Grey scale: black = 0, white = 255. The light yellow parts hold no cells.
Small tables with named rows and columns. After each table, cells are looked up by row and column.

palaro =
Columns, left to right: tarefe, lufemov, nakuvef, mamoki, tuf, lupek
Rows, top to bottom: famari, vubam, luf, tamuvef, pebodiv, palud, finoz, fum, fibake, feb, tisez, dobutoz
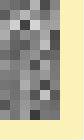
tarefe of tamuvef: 172
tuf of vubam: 112
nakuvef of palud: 133
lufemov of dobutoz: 117
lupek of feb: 89
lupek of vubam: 155
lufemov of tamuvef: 106
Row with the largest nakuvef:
vubam

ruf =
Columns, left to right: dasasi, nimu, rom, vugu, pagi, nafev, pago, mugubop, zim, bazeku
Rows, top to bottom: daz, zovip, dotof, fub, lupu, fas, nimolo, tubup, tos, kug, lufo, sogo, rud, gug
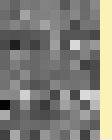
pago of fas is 101
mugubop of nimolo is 143
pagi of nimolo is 114
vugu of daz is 118
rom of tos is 104
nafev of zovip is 133
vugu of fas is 104
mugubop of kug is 71
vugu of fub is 90
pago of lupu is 78
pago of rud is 137
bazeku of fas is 98
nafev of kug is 71

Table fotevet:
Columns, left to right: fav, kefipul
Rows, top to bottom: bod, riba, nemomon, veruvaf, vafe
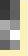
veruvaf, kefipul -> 254
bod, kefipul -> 97
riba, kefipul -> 96
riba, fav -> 58
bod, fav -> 52
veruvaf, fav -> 138
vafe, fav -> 98
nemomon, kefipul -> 148
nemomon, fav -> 172
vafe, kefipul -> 144

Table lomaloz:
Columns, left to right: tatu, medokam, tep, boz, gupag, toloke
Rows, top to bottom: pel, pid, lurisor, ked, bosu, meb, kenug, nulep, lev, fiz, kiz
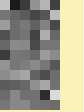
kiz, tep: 136
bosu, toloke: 118
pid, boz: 70
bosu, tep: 136
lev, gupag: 167
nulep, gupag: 77
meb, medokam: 119
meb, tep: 116
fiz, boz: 113
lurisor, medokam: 108
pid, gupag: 86
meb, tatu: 59
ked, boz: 66
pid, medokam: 102
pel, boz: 146
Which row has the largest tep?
nulep

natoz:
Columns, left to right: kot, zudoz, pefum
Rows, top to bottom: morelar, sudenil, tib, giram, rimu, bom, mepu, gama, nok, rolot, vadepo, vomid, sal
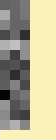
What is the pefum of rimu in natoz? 143
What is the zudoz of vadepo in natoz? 82
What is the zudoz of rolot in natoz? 101
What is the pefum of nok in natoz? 73
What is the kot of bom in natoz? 127
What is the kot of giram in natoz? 73
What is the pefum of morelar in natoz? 120
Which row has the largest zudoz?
rimu

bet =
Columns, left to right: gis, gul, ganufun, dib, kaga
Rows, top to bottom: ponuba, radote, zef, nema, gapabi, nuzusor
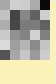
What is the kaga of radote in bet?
206
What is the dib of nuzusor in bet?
154
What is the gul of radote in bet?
68
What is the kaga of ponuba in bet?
10
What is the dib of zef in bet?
124
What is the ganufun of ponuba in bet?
204
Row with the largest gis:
gapabi

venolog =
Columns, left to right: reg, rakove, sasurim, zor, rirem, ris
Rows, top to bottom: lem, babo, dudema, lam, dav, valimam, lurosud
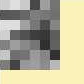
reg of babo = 87
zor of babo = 126
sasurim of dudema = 161
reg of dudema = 222
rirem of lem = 158
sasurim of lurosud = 151
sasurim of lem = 202
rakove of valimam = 112
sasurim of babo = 103
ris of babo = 112
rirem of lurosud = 140
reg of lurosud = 124
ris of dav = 96
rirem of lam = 56
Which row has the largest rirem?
lem

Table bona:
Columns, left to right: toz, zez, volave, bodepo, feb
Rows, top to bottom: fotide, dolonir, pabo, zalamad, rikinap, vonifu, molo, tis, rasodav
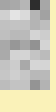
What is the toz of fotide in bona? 165
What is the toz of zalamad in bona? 191
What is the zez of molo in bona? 204
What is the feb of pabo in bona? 190
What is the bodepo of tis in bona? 184
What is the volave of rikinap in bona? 166
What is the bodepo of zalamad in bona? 212
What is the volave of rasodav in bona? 195
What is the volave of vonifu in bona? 212
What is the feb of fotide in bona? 167
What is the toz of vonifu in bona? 170
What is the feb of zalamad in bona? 205
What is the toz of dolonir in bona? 208
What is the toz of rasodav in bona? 188
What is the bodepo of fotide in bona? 45
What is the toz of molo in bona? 195
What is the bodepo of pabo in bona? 180
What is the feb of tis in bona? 185
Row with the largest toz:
dolonir

